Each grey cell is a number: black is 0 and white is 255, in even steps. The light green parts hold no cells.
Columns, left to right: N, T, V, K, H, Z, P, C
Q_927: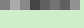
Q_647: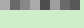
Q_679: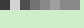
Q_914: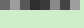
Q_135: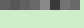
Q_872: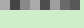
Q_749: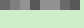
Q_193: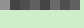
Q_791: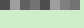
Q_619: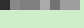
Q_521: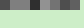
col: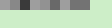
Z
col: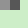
C
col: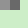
Z
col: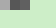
K
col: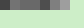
P

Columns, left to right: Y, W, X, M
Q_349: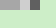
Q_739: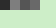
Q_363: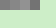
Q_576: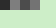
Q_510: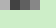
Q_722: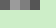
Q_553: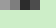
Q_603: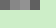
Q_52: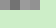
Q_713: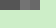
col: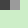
W
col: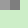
W
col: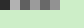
Y
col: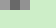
Y
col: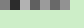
Y

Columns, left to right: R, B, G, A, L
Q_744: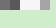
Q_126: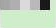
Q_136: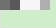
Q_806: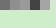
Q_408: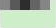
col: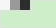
G
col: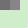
R
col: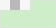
A
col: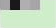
L
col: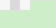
G
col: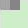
L
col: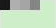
L

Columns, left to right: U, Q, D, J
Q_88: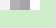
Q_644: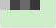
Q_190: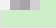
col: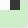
J
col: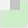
U

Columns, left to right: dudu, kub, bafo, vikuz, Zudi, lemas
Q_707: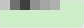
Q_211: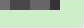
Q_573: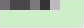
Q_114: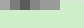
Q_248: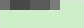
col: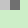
dudu
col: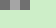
dudu
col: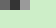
Zudi
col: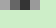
Zudi
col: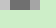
dudu
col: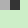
lemas

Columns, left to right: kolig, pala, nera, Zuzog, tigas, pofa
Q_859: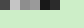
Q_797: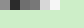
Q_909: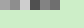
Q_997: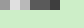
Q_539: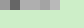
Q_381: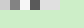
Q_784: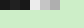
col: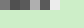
Zuzog
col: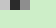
pala
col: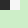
pofa

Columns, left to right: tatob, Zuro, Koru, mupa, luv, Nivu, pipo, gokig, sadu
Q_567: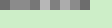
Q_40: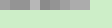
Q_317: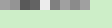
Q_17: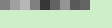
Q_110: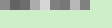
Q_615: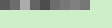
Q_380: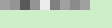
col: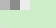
luv
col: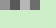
Koru
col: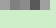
tatob
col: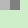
gokig
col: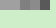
tatob
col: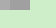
pipo
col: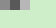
gokig

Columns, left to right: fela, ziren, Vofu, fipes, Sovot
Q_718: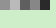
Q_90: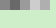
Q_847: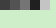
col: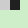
fipes
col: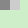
fipes
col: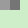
Vofu
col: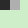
Sovot

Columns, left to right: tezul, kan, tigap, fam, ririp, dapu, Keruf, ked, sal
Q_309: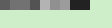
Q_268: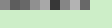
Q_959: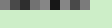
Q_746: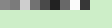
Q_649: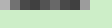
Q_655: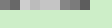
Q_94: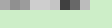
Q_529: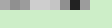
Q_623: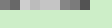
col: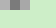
tezul
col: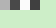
ked
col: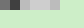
fam
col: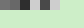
tigap
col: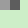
sal
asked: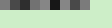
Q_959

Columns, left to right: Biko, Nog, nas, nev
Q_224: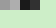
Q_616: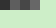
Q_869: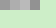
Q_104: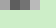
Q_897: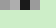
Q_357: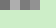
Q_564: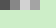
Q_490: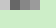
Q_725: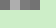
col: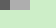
Nog
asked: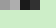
Q_224
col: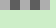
Nog
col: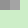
nev

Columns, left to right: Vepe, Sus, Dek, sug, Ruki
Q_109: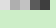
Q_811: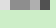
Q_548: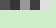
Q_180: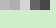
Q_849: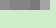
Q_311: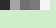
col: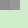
Dek
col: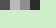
Vepe
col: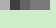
sug
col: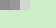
Dek
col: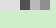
Vepe

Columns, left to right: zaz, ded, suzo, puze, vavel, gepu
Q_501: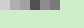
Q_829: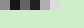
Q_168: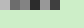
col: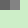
suzo
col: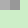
vavel
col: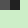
puze

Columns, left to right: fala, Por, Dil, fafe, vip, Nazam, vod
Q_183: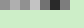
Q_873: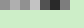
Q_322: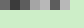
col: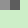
Dil
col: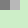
vod
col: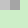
fafe

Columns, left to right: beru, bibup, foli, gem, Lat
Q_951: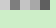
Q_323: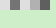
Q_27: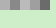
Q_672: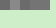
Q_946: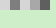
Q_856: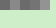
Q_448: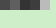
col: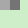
gem
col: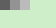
Lat
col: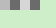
foli
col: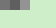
Lat
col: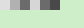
beru
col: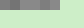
bibup
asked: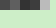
Q_448

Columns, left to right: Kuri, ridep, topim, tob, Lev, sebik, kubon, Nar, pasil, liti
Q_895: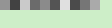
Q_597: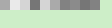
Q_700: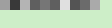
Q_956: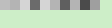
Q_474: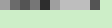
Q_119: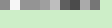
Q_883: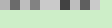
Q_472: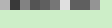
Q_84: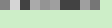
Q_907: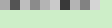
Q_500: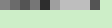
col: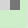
Lev
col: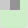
liti
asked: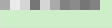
Q_597
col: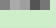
liti
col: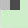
Nar
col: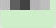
Nar
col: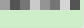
liti

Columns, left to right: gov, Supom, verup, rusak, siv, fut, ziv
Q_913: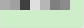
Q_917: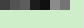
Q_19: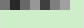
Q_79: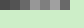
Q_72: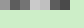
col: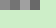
ziv
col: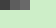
verup

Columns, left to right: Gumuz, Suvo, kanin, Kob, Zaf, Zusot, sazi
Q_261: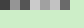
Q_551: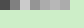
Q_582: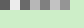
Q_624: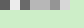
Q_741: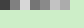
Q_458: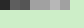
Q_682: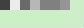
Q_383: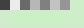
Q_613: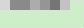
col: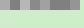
Zaf
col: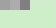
Zaf
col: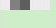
Suvo
